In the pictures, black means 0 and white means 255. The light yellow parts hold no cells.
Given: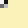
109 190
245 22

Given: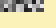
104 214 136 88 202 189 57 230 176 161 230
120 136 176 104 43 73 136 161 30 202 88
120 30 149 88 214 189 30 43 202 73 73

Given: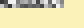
202 122 55 202 147 94 82 108 94 108 70 189 147 82 241 163
55 82 241 241 122 163 176 134 202 70 189 229 108 241 189 134

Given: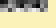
178 193 72 164 234 205 152 205 234 205 97 178
97 111 178 138 72 18 138 125 46 6 152 97
18 33 138 111 58 46 58 85 85 46 125 111

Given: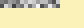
80 217 173 65 141 112 217 112 173 245 80 128 231 157 96
128 112 157 141 112 201 173 217 201 157 188 188 128 80 201

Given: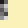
147 216
131 203
87 161
26 102
116 72
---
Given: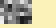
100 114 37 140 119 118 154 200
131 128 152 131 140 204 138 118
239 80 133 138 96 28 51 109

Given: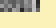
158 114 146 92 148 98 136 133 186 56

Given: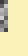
99 198
165 149
85 160
158 71

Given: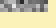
190 113 126 230 140 158 142 144 142 190 106 186

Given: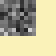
105 133 105 131 154 57 117 66 93
40 54 126 169 98 150 41 119 139
121 123 79 95 60 91 74 67 112
189 106 139 186 30 77 36 207 146

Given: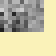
170 177 161 149 140 169 141 138 164 113 178
61 189 151 37 130 113 98 166 154 144 146
101 113 171 91 61 142 86 157 173 150 127
30 134 145 47 75 103 110 135 148 151 166

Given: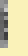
147 162
96 82
97 68
100 158
104 67
147 156

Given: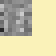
193 146 146 130 129 116 143 167
91 158 129 130 167 204 113 112
109 178 129 129 188 168 108 160
39 160 113 137 154 194 111 109

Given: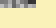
190 150 189 103 147 195 131 185 166
